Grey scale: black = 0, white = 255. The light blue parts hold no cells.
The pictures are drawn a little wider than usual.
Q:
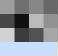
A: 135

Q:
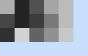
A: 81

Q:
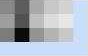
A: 169

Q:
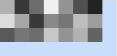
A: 109

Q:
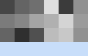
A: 111

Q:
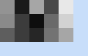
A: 166
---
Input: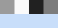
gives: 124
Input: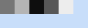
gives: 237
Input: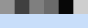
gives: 206
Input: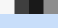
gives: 141
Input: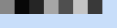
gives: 57
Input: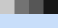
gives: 22
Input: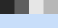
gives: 183
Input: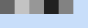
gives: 130
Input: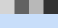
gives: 50
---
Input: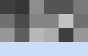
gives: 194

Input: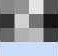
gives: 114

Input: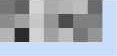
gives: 127

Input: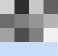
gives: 149

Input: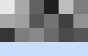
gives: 64

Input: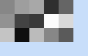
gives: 252

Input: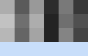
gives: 111

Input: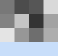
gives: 52
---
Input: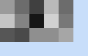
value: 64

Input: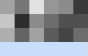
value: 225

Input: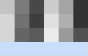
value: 72

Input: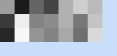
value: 101

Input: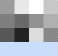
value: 254

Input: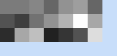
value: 134

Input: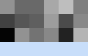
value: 105

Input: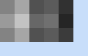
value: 81

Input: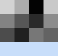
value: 3
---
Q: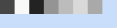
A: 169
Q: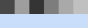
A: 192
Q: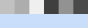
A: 74
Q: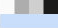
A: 27
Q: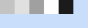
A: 27
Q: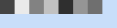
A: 111
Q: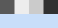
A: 48
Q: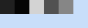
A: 134
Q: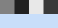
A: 57
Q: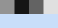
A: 224
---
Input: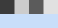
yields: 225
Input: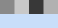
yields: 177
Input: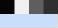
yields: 47
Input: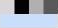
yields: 89
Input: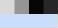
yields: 39
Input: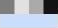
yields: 19
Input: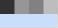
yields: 189
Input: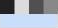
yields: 136
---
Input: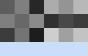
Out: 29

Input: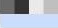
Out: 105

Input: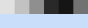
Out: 143

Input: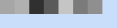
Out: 90

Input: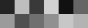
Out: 111

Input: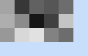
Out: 216

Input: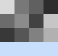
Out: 56

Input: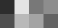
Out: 79

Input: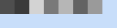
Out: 121
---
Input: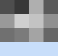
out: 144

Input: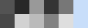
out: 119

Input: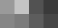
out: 58

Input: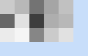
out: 184

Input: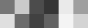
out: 159

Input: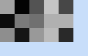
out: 176

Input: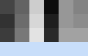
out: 140

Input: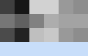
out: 163
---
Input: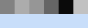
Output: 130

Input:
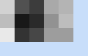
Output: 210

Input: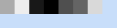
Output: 171

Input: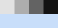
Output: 226

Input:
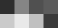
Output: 46

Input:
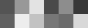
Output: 84

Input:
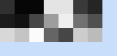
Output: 48

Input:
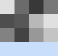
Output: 224
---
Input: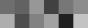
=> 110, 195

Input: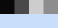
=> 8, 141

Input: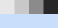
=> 231, 39

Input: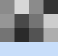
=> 139, 173

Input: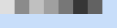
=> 222, 98

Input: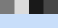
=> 122, 70

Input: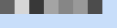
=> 99, 76
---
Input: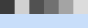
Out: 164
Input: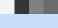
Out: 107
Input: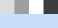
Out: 158
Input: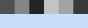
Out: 133
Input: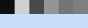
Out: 127
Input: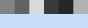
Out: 130
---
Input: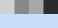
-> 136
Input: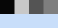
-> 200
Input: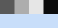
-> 173
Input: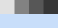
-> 130
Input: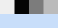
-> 4
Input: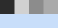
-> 209
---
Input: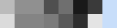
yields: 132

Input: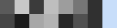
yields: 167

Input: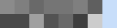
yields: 160

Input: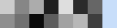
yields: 11

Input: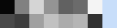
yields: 160

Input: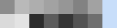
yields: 44
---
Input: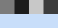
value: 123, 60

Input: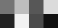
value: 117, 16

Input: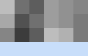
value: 189, 122

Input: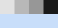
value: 226, 25

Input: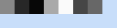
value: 136, 103

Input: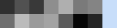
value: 48, 37

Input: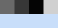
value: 105, 208

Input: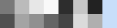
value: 121, 175
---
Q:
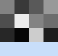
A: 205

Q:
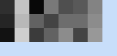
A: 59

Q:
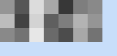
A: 231

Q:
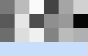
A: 240

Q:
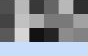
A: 18

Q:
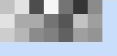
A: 139

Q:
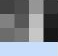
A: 199
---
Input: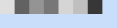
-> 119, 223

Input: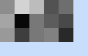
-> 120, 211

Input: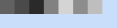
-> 129, 212

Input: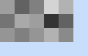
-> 158, 212

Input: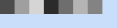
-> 43, 213

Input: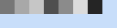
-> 79, 219

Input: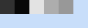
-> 227, 227

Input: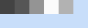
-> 148, 251

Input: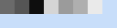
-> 213, 234

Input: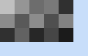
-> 140, 192
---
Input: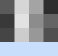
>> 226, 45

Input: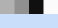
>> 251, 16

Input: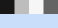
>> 246, 23

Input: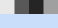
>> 232, 37

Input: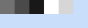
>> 255, 24

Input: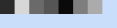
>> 215, 10

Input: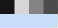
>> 215, 21

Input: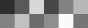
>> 250, 46

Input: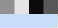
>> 228, 11
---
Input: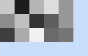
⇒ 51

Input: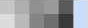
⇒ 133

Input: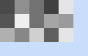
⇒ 114

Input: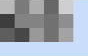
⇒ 131

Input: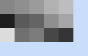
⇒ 100

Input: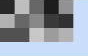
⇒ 136

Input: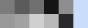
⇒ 208
